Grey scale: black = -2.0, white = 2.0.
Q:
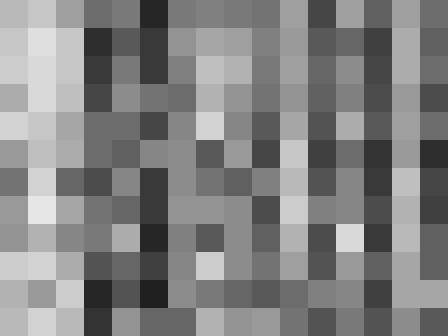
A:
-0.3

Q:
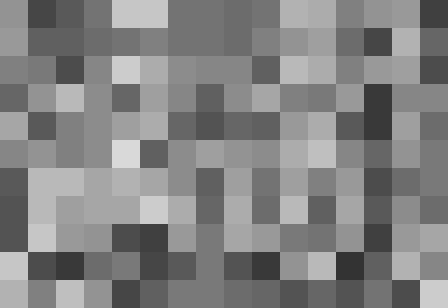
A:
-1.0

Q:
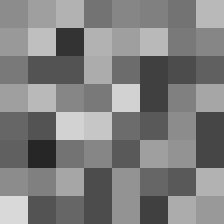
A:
0.9

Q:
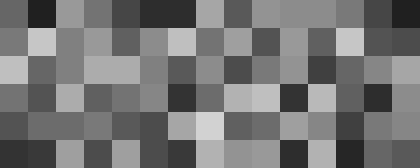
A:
-1.5

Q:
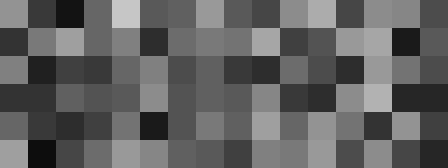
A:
-0.8

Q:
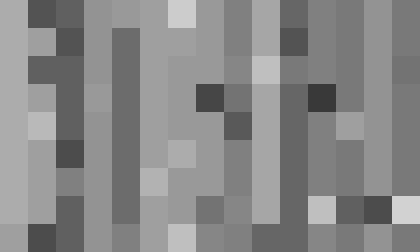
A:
-0.1

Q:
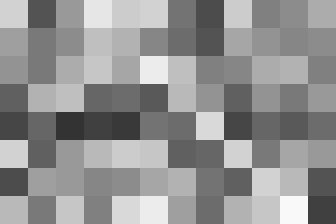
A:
0.7

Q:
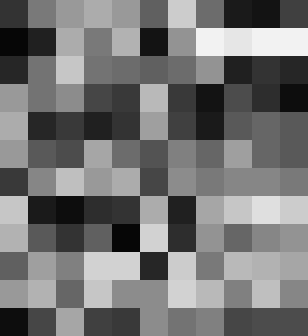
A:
-1.0

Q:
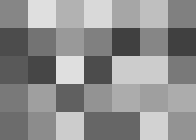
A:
0.0
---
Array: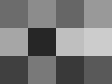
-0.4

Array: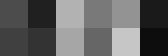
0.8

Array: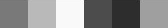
1.9

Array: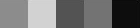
-0.7

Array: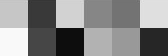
1.3

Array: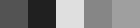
1.5

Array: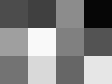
0.2
